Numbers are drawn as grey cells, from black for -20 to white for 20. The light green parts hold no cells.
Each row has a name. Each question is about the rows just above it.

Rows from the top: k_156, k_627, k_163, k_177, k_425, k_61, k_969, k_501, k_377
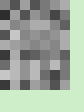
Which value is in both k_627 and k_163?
[3]
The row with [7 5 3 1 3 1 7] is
k_425
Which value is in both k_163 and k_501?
[3]
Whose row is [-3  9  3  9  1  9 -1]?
k_969
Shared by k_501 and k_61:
[-1]
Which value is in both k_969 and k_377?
[1]
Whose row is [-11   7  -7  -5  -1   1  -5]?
k_61

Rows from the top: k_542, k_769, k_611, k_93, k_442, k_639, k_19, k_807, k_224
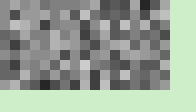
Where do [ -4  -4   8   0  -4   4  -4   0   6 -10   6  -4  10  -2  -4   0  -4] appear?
k_807
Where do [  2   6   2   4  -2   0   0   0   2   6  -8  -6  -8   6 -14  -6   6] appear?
k_542

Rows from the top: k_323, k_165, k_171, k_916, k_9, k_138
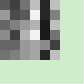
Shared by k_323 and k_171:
[10]
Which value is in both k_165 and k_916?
[18]
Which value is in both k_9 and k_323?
[-10]
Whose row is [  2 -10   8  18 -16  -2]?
k_916
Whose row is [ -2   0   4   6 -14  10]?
k_138
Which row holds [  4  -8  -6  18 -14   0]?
k_165

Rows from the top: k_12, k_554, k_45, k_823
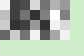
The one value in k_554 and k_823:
[-2]
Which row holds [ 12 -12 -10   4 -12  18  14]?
k_45
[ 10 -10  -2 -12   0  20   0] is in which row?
k_554
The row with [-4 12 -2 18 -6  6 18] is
k_823

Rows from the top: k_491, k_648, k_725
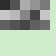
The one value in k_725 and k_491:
[-7]
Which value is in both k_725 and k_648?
[-9]
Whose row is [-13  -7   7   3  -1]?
k_491

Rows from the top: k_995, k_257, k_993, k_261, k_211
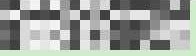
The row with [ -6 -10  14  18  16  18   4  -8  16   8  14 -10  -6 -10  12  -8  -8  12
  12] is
k_211
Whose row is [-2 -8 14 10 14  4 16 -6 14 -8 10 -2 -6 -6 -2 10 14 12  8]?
k_261

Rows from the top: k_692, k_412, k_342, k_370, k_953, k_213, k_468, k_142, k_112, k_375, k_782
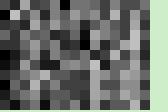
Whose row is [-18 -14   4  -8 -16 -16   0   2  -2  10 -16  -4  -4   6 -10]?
k_468
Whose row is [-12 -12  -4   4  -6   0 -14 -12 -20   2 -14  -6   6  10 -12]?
k_953
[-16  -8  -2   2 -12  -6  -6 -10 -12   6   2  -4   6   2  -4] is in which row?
k_375
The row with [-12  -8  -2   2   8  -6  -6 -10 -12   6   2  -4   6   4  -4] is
k_142
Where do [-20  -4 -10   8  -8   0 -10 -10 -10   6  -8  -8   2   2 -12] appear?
k_112
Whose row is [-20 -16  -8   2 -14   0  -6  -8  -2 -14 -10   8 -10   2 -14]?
k_213

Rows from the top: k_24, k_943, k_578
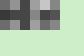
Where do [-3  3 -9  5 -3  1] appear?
k_578
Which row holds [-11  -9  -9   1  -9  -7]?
k_943

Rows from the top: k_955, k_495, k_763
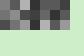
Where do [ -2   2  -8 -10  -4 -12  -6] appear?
k_495
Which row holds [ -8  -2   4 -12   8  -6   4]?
k_763
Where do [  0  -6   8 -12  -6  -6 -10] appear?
k_955

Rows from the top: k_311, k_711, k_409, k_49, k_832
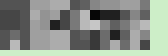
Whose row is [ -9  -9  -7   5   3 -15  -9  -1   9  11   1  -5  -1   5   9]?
k_409
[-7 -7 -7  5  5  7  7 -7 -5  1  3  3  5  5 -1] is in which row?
k_311
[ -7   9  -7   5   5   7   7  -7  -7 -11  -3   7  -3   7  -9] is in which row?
k_832

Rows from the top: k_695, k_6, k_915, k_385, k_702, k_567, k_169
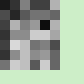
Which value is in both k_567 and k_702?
[10]
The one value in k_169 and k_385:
[12]
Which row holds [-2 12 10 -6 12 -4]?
k_169
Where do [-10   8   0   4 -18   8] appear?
k_915
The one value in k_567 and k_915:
[4]
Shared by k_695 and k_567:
[-12]

